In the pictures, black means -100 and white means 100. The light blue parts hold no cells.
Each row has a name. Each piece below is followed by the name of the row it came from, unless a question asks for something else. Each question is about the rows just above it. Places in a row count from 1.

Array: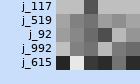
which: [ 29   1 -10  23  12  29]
j_519
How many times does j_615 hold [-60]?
0
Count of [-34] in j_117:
1
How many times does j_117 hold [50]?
5
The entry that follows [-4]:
[-16]
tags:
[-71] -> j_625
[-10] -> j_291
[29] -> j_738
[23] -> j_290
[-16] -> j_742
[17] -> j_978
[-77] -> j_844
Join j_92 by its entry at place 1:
j_290
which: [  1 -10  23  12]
j_519

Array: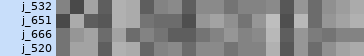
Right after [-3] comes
[-9]
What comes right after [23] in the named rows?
[34]
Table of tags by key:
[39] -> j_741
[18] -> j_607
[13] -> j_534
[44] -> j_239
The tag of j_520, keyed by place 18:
j_607
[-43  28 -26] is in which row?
j_532
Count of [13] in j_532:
1
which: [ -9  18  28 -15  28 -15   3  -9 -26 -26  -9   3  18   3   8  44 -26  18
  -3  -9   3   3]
j_666
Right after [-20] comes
[3]

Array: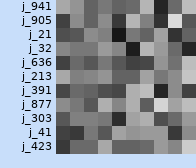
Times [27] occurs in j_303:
1
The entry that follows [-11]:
[48]
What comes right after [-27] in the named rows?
[66]
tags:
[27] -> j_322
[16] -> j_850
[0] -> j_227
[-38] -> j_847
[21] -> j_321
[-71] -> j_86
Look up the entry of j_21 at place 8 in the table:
j_322
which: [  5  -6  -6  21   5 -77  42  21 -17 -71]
j_32

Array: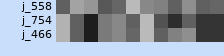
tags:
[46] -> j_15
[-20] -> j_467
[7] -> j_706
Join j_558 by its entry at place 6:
j_15
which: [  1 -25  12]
j_558
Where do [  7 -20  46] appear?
j_466
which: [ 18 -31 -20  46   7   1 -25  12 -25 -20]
j_558

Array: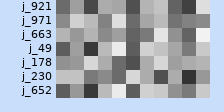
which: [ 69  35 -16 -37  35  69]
j_178
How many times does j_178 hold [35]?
3

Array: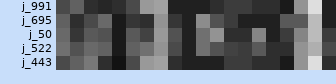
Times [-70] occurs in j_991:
1
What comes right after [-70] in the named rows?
[-64]

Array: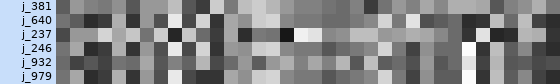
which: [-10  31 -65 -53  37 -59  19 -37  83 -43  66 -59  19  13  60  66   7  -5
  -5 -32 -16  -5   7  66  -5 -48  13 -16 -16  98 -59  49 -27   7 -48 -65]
j_246
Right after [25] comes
[37]
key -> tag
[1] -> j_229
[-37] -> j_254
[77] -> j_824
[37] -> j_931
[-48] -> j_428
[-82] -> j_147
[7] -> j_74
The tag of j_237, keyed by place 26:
j_931
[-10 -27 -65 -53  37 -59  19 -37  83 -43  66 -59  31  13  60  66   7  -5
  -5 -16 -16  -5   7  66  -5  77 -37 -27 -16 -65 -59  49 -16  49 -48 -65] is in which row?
j_640
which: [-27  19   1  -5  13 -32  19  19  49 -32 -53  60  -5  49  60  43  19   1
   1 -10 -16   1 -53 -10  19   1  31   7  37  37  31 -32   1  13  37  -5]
j_381
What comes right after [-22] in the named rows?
[43]
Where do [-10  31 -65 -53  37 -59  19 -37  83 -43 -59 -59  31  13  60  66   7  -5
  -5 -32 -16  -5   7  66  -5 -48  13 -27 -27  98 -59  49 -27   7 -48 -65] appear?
j_979

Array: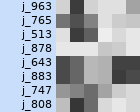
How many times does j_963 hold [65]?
2
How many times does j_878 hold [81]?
4
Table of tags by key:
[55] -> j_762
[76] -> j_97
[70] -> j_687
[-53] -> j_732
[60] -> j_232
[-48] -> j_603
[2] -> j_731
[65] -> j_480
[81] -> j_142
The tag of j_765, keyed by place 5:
j_232
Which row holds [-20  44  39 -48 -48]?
j_643

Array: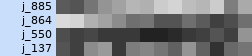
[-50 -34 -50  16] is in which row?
j_550
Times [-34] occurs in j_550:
1
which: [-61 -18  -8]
j_137
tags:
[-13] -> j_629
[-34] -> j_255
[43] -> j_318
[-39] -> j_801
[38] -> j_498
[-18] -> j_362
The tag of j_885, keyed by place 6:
j_318
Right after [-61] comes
[-18]
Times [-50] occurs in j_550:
3
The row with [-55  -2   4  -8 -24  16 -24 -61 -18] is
j_137

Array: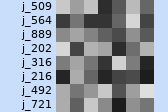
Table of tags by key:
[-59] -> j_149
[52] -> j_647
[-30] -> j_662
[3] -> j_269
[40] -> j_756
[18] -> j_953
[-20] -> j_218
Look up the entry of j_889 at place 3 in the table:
j_269
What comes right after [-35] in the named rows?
[24]
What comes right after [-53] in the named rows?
[-8]
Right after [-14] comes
[40]
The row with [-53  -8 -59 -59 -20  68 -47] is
j_564
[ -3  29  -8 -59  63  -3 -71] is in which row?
j_316

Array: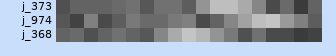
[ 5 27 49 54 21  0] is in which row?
j_974
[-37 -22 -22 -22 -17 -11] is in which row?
j_373

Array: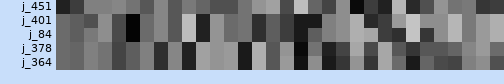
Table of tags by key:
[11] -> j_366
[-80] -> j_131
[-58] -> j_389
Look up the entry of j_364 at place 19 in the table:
j_366
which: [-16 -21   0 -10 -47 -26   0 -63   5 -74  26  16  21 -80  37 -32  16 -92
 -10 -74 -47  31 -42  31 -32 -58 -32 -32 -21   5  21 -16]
j_378
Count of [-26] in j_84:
3

